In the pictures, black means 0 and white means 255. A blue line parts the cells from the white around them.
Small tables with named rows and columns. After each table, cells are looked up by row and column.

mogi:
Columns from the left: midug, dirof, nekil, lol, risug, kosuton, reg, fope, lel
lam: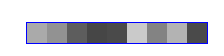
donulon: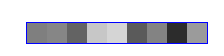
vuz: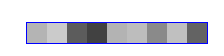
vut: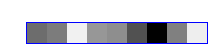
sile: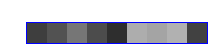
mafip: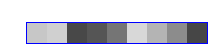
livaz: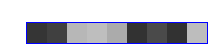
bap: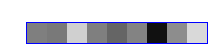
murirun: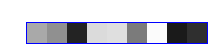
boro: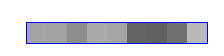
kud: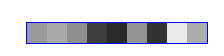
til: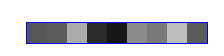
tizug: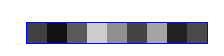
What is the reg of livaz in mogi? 74
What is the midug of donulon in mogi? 127
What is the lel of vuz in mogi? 99
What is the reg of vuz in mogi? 138
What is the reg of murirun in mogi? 251
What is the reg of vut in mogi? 1
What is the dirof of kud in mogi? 170
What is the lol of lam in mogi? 70
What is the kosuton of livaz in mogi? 50
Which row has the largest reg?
murirun

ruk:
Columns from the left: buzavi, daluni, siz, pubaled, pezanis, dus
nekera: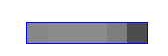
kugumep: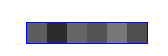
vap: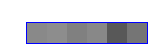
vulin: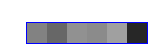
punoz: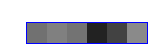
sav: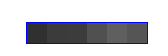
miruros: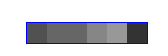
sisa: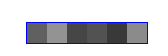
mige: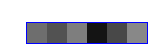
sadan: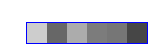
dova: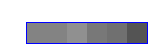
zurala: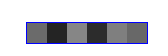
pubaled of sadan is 124
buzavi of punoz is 113
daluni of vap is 141
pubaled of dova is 120
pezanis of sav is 95
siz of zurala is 134
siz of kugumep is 102
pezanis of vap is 88
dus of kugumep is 78
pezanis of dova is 112
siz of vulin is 145
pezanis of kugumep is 120

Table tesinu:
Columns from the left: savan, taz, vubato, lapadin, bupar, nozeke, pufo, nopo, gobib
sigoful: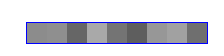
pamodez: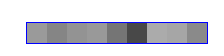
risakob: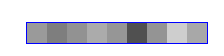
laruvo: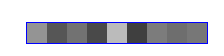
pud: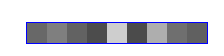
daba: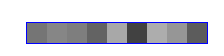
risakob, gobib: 168
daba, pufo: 173
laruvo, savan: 148
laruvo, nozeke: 63
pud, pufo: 174
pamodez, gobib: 138
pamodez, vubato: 147
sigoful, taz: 143
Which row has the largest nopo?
risakob

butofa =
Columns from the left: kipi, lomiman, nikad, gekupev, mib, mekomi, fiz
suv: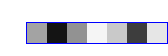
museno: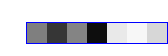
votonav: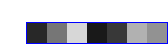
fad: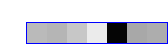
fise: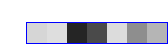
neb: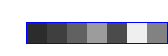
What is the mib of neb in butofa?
75
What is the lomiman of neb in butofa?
63
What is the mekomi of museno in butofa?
247
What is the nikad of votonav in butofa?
215
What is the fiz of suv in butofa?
230
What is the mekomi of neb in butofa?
239
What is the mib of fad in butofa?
5
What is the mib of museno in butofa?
233
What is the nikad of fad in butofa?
199
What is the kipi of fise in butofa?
214
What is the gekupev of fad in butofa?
235
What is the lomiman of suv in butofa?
20
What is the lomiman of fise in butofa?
222
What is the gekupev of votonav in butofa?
25
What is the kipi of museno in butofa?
127
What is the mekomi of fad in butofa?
168
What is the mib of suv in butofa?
201
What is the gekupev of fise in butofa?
74

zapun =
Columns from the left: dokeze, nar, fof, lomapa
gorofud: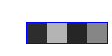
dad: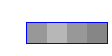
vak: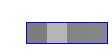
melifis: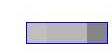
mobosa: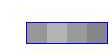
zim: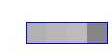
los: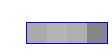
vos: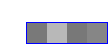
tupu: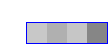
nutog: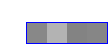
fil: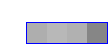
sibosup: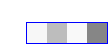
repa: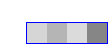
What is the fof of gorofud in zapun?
38
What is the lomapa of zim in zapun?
134
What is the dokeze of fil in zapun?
174
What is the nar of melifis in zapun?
183
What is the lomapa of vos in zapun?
134
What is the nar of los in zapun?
180
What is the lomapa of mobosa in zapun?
134
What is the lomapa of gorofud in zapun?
134
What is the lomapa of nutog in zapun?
134
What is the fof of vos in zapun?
120
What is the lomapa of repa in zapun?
134
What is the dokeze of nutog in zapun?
136
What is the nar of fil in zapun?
184
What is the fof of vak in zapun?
131
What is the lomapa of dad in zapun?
134
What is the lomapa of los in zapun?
134
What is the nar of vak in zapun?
181
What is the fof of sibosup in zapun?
249
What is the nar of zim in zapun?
184
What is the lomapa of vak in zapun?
134
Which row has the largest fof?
sibosup

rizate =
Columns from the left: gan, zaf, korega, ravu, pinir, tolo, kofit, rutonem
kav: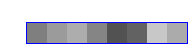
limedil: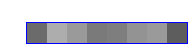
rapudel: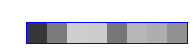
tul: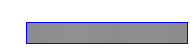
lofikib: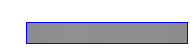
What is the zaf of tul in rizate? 143
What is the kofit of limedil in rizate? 154
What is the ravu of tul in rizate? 142
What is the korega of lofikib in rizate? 144
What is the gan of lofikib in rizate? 141
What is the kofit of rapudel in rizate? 174
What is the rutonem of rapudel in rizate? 145
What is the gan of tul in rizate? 141
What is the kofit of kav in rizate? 200
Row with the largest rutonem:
kav

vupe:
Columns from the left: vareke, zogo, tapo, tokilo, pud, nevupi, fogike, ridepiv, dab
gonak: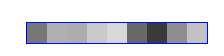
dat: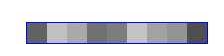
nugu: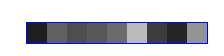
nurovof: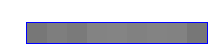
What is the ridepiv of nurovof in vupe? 130
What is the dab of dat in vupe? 78
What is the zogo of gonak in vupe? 176
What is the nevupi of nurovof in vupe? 129
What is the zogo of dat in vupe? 192
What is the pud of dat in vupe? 125
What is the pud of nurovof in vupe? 132
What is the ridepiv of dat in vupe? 148
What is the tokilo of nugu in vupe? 88
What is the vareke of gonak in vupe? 119
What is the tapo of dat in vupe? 169
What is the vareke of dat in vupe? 98
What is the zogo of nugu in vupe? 96
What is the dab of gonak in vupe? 194
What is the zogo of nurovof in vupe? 126
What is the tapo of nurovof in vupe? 122
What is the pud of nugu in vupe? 107
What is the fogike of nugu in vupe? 61

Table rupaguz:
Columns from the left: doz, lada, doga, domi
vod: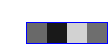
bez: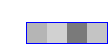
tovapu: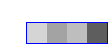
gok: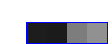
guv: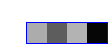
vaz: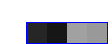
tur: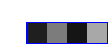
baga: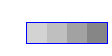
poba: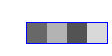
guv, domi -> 6
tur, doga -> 21
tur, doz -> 31
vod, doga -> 210
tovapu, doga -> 190
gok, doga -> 125
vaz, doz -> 38
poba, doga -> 83
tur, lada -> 124
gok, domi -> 145
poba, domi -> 217
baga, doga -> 162
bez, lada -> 209
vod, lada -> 25
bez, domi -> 196
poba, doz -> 104
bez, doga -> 122

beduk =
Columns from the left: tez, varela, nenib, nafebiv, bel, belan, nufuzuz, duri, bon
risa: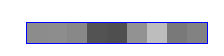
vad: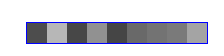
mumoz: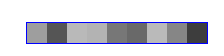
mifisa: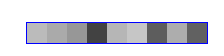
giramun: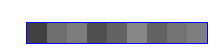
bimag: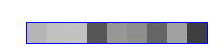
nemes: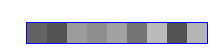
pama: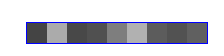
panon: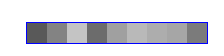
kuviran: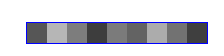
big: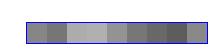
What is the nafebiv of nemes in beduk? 142
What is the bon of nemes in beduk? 180
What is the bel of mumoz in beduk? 119
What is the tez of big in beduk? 134
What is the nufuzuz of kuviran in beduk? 172
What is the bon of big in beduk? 137

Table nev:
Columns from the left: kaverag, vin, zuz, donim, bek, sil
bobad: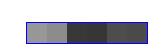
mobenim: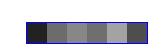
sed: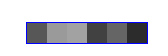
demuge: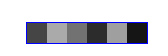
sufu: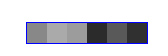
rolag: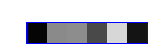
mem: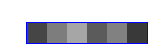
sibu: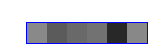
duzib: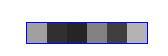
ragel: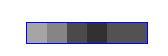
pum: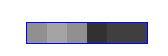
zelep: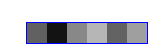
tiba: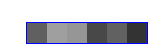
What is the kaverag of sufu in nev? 136
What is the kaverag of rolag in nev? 5
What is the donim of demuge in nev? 44
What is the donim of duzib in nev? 130
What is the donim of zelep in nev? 182
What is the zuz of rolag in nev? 141
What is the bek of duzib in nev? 63
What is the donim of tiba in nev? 72
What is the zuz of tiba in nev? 150
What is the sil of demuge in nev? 21
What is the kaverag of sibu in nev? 137
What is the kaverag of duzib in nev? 160
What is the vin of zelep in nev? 19
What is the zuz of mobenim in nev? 135
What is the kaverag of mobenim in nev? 34
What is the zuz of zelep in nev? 136
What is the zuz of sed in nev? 162
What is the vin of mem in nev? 125
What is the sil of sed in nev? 44

